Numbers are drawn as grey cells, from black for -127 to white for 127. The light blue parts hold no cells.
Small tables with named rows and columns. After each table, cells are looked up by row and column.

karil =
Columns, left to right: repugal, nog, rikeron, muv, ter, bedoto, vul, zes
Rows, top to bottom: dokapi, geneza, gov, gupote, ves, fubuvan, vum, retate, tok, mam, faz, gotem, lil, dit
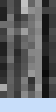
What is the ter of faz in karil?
25
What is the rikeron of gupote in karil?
-57
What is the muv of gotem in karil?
-1
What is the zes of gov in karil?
-69
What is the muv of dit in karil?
10
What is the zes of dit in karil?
-64
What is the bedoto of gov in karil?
7
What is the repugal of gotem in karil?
-75
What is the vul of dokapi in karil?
-98
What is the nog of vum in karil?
-30
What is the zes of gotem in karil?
-39
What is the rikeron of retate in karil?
-86
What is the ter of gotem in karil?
-77
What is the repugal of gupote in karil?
-16
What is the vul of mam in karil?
-108
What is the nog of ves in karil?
5
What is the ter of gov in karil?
-17
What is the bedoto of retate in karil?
8
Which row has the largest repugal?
lil

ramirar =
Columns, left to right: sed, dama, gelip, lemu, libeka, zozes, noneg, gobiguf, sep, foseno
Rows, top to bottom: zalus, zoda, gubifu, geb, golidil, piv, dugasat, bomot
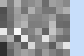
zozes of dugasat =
7
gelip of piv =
-45
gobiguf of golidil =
69
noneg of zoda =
-9
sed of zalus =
46
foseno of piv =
-18
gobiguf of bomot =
2
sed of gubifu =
-41
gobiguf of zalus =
32
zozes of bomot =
-16
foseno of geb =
-22
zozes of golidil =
41
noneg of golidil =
-29
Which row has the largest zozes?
golidil

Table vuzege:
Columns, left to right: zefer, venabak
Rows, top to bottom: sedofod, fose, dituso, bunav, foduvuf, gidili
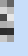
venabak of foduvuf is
-81
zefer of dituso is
-55
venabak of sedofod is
-28
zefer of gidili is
72
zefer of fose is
86
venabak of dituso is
102
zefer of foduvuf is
-84
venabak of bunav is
54
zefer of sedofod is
29
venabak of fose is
61
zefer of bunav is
46
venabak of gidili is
33

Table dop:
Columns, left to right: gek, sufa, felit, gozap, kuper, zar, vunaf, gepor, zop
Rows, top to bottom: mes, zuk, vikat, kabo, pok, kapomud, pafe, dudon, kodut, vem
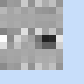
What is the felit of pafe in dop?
65
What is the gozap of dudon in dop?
40
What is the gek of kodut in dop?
31
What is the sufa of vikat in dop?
38
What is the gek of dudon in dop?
35
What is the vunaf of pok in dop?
34
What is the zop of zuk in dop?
50
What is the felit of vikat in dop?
39
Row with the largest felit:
kapomud

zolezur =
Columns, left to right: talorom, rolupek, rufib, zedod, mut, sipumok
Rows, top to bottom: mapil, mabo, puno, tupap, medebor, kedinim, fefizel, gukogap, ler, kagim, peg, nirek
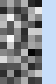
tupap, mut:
-36
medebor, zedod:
-84
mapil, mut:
-86
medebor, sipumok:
76
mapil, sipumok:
-103
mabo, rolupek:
-13
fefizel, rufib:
-58
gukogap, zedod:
63
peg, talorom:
-80
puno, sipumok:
6
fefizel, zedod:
-27
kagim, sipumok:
-51
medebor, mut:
78
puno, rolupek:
115

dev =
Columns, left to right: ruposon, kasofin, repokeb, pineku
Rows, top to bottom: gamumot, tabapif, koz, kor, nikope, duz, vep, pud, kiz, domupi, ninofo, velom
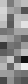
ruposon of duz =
44
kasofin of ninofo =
28
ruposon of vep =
-68
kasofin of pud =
-20
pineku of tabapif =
-45
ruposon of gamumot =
68
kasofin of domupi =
-25
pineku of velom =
-45

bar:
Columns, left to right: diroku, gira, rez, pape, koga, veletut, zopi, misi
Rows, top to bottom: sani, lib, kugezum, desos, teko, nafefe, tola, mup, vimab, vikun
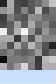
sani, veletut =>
-19
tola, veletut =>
3
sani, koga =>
-38
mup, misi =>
-22
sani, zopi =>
12
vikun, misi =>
43
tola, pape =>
-18
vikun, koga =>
-4
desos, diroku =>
-54
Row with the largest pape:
teko

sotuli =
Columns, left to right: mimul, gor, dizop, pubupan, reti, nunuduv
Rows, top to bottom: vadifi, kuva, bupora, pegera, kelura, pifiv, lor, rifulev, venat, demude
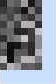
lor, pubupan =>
-60
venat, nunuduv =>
-2
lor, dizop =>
-106
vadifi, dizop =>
-36
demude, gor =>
53
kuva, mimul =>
-68
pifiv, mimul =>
-80
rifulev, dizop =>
-39

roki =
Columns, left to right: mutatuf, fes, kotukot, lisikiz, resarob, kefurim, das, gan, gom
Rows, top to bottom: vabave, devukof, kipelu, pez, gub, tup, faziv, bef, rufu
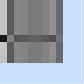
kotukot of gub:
7
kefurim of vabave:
-4
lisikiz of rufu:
3
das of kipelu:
2
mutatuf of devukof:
67
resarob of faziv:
-5
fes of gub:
-36
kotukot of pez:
7
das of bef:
2
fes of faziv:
-36
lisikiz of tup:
-37
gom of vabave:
-22
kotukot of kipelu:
7
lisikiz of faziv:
3
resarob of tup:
-29
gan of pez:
15
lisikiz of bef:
3
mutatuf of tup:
-103
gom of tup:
-12
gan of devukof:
15
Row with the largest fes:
tup

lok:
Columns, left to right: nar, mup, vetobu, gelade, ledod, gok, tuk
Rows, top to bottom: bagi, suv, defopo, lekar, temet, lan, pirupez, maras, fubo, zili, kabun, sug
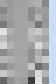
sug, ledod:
-68
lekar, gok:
-7
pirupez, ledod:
31
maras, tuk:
11
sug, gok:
96
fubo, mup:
47
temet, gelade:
37
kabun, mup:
52
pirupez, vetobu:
39
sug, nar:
-24
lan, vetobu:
36
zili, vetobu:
35
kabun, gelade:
36
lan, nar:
61
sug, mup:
16
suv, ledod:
13
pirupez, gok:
87
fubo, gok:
55

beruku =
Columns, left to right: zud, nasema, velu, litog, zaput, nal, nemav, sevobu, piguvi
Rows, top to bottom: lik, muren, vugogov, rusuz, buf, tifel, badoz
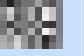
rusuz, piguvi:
-2
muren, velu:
-20
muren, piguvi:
-2
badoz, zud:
49
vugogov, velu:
-39
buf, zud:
-9
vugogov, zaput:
49
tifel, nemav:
-90
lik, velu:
-43
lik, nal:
30

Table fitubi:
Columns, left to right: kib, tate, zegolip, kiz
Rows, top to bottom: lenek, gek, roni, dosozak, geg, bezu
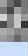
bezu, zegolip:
-22
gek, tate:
-56
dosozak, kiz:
-75
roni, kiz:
25
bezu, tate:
12
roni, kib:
83
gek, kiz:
-2
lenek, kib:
29
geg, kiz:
12
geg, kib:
43
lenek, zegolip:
-54
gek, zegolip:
30
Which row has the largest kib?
roni

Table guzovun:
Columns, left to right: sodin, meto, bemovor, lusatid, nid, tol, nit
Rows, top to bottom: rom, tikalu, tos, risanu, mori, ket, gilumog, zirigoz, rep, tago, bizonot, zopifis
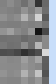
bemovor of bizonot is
14
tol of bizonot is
67
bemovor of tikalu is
-2
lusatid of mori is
1
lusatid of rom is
-15
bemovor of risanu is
-1
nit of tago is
-35
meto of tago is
10
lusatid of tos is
51
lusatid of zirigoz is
-79
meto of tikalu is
1
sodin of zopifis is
7
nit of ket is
10
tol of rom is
-76
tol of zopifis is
22
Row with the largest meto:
mori

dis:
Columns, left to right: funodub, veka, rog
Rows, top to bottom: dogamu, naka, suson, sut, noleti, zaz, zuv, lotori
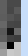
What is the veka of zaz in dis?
-62
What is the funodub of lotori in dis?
30
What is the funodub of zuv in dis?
9
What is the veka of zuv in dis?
-124
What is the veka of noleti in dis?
-106
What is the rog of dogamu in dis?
-54
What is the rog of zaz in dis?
-66
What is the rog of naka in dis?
-38
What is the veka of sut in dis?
-57
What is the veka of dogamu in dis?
-54
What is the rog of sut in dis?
-59
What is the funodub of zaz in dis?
-32
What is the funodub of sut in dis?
-24
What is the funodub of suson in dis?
-34
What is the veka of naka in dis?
-56

